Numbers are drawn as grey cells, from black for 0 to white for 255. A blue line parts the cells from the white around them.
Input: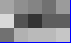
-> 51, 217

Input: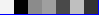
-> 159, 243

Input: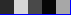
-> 73, 215

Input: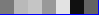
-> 153, 227

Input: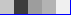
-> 157, 240

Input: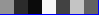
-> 247, 247

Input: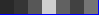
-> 207, 207
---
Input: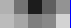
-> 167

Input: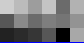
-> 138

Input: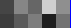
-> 90

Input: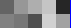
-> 119

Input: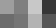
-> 117

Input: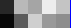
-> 91
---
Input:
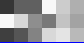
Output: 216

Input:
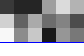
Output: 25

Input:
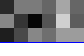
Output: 111

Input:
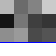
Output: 154

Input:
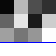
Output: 118

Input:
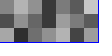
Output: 179
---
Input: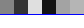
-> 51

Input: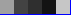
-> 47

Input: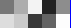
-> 56

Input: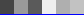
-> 90

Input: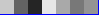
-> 99

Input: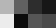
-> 23
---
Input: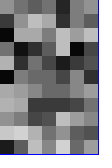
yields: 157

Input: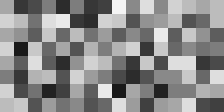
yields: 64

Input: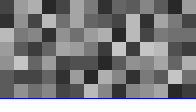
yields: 60

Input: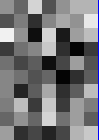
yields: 200

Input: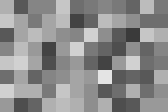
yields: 153
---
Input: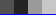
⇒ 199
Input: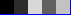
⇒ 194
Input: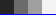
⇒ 243
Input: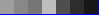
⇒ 24
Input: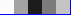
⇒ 196
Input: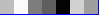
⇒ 158
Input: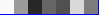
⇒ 124
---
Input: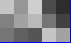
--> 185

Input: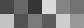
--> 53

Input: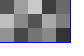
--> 83

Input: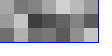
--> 62

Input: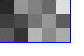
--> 117

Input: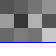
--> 177

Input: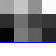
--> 64
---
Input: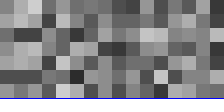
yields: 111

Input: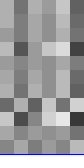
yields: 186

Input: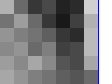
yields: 106

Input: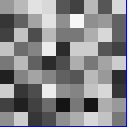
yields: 120

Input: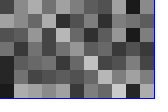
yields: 173

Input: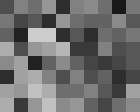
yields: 138

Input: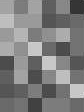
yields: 105
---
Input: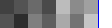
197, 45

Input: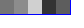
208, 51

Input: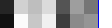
251, 17

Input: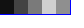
208, 17

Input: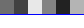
232, 34

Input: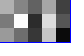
252, 11
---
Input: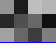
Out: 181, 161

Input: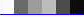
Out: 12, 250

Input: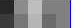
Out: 128, 58

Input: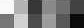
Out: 66, 118

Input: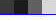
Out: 216, 57

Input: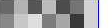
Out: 210, 136

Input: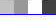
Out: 66, 194

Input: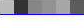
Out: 92, 187
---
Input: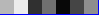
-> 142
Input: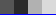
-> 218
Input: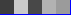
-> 155
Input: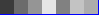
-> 172
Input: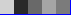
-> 123
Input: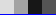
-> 84
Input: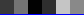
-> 137
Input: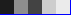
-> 235
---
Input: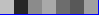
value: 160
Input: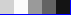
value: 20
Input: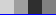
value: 129
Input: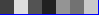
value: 201
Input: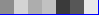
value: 232
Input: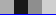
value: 207
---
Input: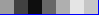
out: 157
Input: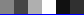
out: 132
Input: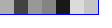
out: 174
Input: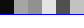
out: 12
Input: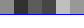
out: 140
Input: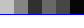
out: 195
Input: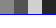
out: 135
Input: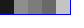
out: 25
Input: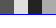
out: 85
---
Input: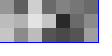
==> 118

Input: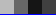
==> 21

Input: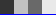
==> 105

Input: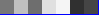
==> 48

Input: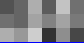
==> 195

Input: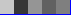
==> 97
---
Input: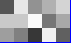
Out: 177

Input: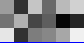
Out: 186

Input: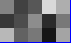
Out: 217

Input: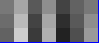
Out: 98

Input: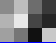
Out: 109

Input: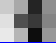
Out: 36

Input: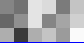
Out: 123
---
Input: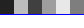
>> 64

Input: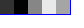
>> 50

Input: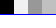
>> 152

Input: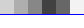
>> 103

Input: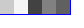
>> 96

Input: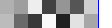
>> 56
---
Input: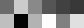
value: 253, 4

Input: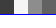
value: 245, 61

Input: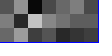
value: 195, 8

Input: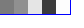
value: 253, 59

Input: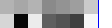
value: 247, 7

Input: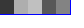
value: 192, 55
